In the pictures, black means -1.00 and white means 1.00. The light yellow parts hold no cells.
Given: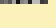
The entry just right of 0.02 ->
0.13
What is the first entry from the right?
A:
-0.44
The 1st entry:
-0.23
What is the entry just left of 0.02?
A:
-0.84

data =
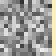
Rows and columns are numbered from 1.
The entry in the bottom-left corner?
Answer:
0.33
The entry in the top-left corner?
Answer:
0.54
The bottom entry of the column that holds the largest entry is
0.10
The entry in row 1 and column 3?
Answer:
0.22
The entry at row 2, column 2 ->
0.33
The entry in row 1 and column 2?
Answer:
0.44
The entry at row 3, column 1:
0.22
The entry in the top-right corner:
0.44
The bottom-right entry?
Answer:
0.33
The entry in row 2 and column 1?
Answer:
0.22
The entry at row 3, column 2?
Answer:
0.10
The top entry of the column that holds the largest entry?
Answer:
-0.26
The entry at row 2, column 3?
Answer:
-0.14
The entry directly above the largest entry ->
0.33
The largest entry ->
0.86
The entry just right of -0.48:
0.10

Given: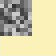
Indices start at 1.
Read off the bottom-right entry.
-0.24
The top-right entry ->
0.23
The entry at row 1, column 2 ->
-0.12
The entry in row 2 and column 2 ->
-0.24
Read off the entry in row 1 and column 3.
0.11
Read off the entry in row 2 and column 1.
0.59
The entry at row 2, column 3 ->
0.46
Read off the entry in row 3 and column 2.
0.35
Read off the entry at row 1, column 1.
0.23
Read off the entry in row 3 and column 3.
-0.24
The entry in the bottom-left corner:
-0.47

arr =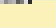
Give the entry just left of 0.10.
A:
0.54
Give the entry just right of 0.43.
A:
-0.28

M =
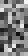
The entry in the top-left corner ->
0.22
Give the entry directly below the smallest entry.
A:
-0.11
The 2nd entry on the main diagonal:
0.56
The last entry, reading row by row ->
0.46
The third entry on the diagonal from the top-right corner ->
0.01
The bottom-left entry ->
0.22
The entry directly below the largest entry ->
0.46
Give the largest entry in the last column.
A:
0.93
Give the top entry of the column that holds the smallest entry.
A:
-0.32
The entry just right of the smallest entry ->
-0.32
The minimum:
-0.88
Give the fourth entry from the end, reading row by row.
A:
0.33
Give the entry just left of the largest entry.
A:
-0.11
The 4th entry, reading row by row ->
-0.11
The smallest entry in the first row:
-0.55
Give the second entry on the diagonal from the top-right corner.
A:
0.56
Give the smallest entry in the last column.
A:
-0.77
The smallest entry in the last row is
-0.22
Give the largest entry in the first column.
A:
0.81
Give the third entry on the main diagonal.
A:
0.01
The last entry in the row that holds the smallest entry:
0.33
